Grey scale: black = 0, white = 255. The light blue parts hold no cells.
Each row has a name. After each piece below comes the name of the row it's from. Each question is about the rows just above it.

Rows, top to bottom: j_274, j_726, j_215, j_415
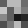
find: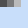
j_415
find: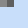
j_215
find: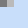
j_415
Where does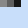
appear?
j_215

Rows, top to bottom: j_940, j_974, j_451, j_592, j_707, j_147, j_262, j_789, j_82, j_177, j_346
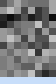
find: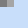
j_940
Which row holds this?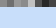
j_346
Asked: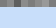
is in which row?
j_82

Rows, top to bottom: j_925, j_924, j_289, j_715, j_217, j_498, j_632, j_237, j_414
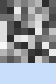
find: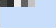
j_217
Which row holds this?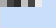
j_632

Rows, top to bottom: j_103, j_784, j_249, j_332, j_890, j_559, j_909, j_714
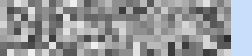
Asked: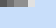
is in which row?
j_714
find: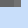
j_249
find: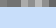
j_249
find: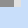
j_714
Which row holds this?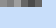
j_784

